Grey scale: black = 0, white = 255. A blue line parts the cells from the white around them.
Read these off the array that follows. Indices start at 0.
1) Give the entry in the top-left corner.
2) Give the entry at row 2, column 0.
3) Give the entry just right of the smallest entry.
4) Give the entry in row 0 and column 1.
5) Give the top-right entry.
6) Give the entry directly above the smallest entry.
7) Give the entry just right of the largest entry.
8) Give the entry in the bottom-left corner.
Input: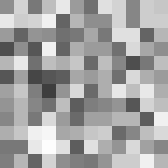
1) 142
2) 155
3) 148
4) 211
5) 198
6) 86
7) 224
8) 126

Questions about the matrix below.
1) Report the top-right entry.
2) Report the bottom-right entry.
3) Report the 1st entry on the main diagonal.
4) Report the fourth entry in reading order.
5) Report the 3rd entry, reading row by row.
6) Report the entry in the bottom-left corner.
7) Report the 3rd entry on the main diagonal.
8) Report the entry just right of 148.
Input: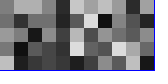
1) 161
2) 23
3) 126
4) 132
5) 176
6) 191
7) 23
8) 112

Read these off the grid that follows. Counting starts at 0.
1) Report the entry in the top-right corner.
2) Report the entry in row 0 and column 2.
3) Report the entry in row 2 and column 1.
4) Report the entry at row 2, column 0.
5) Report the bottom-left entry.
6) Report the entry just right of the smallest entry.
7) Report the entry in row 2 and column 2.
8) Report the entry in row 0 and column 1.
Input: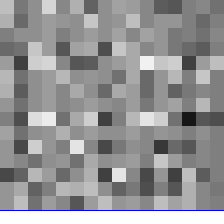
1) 113
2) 143
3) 143
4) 127
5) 149
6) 86
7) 143
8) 120
